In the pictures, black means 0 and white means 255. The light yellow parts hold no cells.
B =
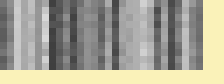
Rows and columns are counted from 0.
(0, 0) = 118
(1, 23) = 155
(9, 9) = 123
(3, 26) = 173
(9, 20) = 196
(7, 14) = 120
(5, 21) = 166
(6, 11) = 114
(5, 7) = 68
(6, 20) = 196
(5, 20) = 180
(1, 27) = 127
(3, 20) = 191
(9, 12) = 143
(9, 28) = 116
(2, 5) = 150
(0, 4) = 191
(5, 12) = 146
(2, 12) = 146
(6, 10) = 84
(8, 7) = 64
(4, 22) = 104
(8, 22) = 104
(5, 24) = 82
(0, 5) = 147
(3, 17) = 164
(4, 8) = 99
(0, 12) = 146
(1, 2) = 204
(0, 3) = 167
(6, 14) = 109
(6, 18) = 170
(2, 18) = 159
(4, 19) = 176
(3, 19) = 174
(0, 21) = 186
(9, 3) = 168

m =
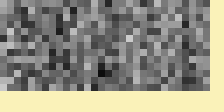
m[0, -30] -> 174
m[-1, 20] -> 106
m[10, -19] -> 108
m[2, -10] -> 134
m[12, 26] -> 74
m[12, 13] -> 39
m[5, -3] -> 110
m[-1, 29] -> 116
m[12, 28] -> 94
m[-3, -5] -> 150
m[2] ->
[124, 103, 98, 62, 120, 110, 136, 113, 48, 173, 78, 136, 146, 159, 139, 90, 59, 88, 84, 137, 134, 62, 93, 169, 114, 190, 84, 133, 80, 156]
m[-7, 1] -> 189
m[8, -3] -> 169
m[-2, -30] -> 180
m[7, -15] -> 71
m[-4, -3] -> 56
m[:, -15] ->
[38, 104, 90, 120, 96, 104, 85, 71, 152, 109, 39, 87, 122]
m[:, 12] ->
[91, 105, 146, 132, 109, 163, 142, 113, 145, 181, 123, 128, 176]
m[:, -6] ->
[149, 159, 114, 157, 116, 92, 123, 176, 121, 84, 69, 141, 118]
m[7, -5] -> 106
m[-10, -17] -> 85
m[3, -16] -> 162
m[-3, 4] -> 56
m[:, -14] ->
[123, 123, 59, 76, 93, 76, 130, 66, 123, 59, 90, 85, 113]
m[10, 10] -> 76
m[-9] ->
[124, 196, 92, 146, 86, 87, 117, 116, 29, 89, 187, 123, 109, 109, 140, 96, 93, 123, 98, 172, 116, 68, 69, 165, 116, 107, 117, 115, 171, 119]
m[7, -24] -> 132
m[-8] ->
[51, 150, 109, 53, 90, 142, 58, 114, 124, 72, 140, 127, 163, 83, 85, 104, 76, 114, 203, 131, 110, 151, 130, 147, 92, 162, 74, 110, 154, 120]
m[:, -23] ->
[143, 96, 113, 112, 116, 114, 94, 38, 64, 41, 101, 89, 166]
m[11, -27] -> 62
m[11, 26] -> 49

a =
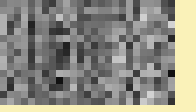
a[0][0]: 120
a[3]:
[176, 63, 111, 162, 34, 123, 129, 96, 69, 148, 102, 91, 113, 111, 109, 121, 140, 133, 96, 165, 162, 125, 97, 125, 210]
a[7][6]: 111
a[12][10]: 184
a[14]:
[139, 167, 131, 103, 144, 107, 112, 87, 117, 97, 129, 102, 108, 84, 81, 142, 146, 102, 176, 79, 202, 174, 130, 137, 50]
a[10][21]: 179
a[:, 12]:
[68, 149, 77, 113, 118, 88, 126, 91, 142, 147, 97, 116, 145, 63, 108]
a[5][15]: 148
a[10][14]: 89
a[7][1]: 123
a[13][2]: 132
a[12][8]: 60
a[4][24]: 121
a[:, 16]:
[125, 149, 94, 140, 159, 171, 118, 147, 196, 146, 146, 150, 163, 162, 146]
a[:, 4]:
[97, 107, 84, 34, 47, 86, 72, 56, 57, 70, 118, 73, 88, 74, 144]
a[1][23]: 94
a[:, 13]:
[105, 146, 102, 111, 88, 116, 59, 95, 77, 88, 128, 62, 115, 134, 84]
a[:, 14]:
[91, 130, 100, 109, 125, 106, 101, 111, 138, 107, 89, 161, 125, 110, 81]
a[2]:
[176, 122, 86, 171, 84, 140, 147, 114, 193, 133, 169, 78, 77, 102, 100, 96, 94, 64, 160, 89, 208, 149, 146, 146, 69]
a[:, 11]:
[103, 96, 78, 91, 83, 145, 73, 61, 57, 110, 142, 99, 86, 96, 102]
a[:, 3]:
[141, 156, 171, 162, 140, 150, 152, 140, 146, 128, 115, 122, 162, 146, 103]
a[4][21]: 117
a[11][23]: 107
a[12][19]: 177
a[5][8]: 146
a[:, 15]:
[104, 130, 96, 121, 127, 148, 85, 117, 95, 120, 98, 146, 171, 76, 142]
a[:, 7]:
[61, 135, 114, 96, 55, 102, 78, 101, 87, 87, 100, 90, 54, 129, 87]

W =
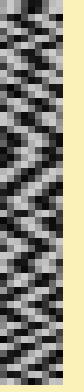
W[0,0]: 159
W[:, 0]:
[159, 170, 119, 202, 83, 146, 12, 200, 135, 53, 192, 159, 50, 141, 110, 26, 199, 197, 38, 68, 98, 11, 35, 15, 181, 203, 85, 25, 70, 28, 178, 9, 41, 172, 124, 46, 199, 168, 198, 18, 65, 154, 29, 86, 14, 124, 138, 183, 7, 201, 96, 18, 103, 79, 172]
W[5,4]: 125
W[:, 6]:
[109, 122, 169, 185, 36, 185, 14, 175, 89, 16, 195, 112, 92, 181, 55, 15, 192, 174, 18, 116, 152, 15, 77, 14, 140, 201, 129, 62, 28, 10, 200, 34, 79, 198, 79, 16, 160, 193, 199, 11, 27, 198, 57, 46, 50, 171, 85, 200, 24, 184, 147, 48, 53, 127, 127]
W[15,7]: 56
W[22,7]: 16
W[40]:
[65, 159, 209, 168, 76, 15, 27, 105, 185]
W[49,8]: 142
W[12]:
[50, 7, 52, 141, 198, 179, 92, 21, 27]
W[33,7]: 127
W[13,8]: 22
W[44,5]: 127
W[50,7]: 60
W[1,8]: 193
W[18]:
[38, 123, 186, 189, 115, 34, 18, 77, 160]
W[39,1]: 85
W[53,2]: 25
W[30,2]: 27
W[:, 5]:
[23, 40, 203, 104, 13, 195, 72, 83, 19, 20, 158, 30, 179, 200, 10, 51, 122, 89, 34, 186, 202, 83, 161, 60, 54, 126, 202, 150, 13, 50, 178, 112, 165, 188, 16, 22, 71, 181, 150, 60, 15, 191, 149, 13, 127, 200, 16, 169, 96, 107, 199, 127, 13, 193, 39]
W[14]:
[110, 182, 198, 134, 44, 10, 55, 148, 204]
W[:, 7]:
[187, 199, 72, 194, 126, 110, 28, 204, 177, 85, 170, 188, 21, 100, 148, 56, 189, 202, 77, 32, 62, 27, 16, 41, 201, 187, 43, 9, 109, 61, 151, 12, 14, 127, 156, 86, 205, 138, 180, 42, 105, 114, 11, 124, 12, 82, 172, 147, 25, 196, 60, 13, 141, 44, 195]
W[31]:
[9, 41, 124, 193, 187, 112, 34, 12, 70]
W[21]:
[11, 68, 156, 201, 171, 83, 15, 27, 109]
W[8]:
[135, 203, 181, 99, 24, 19, 89, 177, 199]
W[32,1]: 9
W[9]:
[53, 140, 199, 177, 94, 20, 16, 85, 176]
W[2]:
[119, 33, 11, 74, 157, 203, 169, 72, 9]
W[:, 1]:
[202, 203, 33, 166, 172, 65, 72, 183, 203, 140, 117, 199, 7, 45, 182, 107, 153, 181, 123, 11, 28, 68, 12, 85, 197, 151, 15, 16, 156, 106, 97, 41, 9, 81, 193, 136, 194, 85, 136, 85, 159, 66, 23, 175, 27, 38, 199, 105, 56, 168, 24, 28, 185, 19, 203]
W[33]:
[172, 81, 13, 31, 107, 188, 198, 127, 47]

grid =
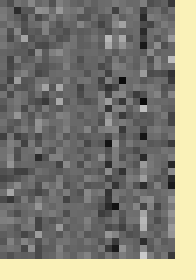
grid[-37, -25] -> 100
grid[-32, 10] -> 115
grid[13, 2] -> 119
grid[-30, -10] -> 108
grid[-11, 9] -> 81
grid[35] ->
[108, 116, 111, 71, 144, 74, 93, 94, 129, 96, 102, 98, 101, 97, 119, 59, 26, 147, 112, 98, 137, 87, 108, 103, 101]
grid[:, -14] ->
[95, 125, 83, 133, 91, 95, 95, 101, 79, 91, 105, 114, 68, 75, 90, 111, 89, 105, 106, 86, 111, 89, 110, 78, 107, 95, 114, 82, 94, 109, 105, 106, 101, 115, 99, 98, 116]
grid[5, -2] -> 107
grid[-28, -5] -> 119
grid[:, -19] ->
[112, 140, 94, 131, 128, 90, 73, 91, 89, 84, 82, 117, 163, 80, 57, 121, 93, 124, 105, 102, 116, 100, 81, 97, 105, 95, 127, 85, 103, 112, 114, 98, 95, 102, 112, 93, 98]
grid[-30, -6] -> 101
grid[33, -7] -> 80
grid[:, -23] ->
[115, 44, 92, 105, 134, 106, 97, 91, 122, 90, 113, 157, 86, 119, 120, 115, 149, 87, 107, 64, 116, 80, 77, 101, 65, 86, 136, 100, 85, 103, 78, 115, 86, 93, 101, 111, 96]
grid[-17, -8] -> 93
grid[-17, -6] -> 102
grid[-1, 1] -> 81
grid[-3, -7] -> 105
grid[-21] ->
[102, 111, 149, 106, 84, 114, 93, 102, 130, 125, 105, 89, 110, 104, 90, 141, 105, 58, 86, 100, 85, 91, 105, 120, 68]
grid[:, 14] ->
[107, 107, 86, 69, 94, 99, 91, 100, 109, 74, 110, 65, 79, 127, 124, 122, 90, 80, 123, 99, 87, 107, 137, 103, 84, 107, 90, 121, 93, 80, 61, 90, 100, 97, 84, 119, 90]
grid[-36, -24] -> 107
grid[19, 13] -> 100
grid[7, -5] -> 91
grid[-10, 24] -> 117
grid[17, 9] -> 121
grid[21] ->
[113, 123, 80, 108, 111, 131, 100, 84, 123, 108, 103, 89, 103, 107, 107, 81, 125, 96, 93, 75, 99, 103, 102, 116, 111]
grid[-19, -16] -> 129
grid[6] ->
[119, 105, 97, 88, 101, 75, 73, 91, 100, 120, 114, 95, 97, 105, 91, 167, 116, 146, 116, 103, 24, 102, 141, 79, 102]
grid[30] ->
[121, 98, 78, 102, 109, 102, 114, 123, 110, 78, 107, 105, 104, 111, 61, 72, 109, 87, 111, 110, 165, 101, 96, 112, 147]
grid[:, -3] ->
[88, 111, 117, 103, 116, 87, 141, 97, 132, 134, 81, 109, 113, 132, 104, 119, 105, 109, 122, 110, 93, 102, 109, 108, 112, 88, 127, 103, 101, 70, 96, 77, 102, 91, 116, 108, 97]
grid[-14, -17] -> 67
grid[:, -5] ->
[126, 60, 40, 77, 43, 64, 24, 91, 116, 119, 154, 87, 112, 81, 12, 188, 85, 95, 72, 21, 108, 99, 41, 154, 130, 158, 46, 109, 133, 69, 165, 184, 176, 116, 45, 137, 202]
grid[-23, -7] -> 125
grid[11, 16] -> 98
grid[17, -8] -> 122
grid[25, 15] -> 70
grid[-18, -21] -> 99
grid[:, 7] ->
[82, 109, 124, 103, 90, 106, 91, 127, 107, 93, 106, 104, 87, 108, 92, 97, 102, 108, 92, 96, 110, 84, 128, 99, 96, 91, 110, 121, 115, 102, 123, 85, 102, 102, 96, 94, 102]
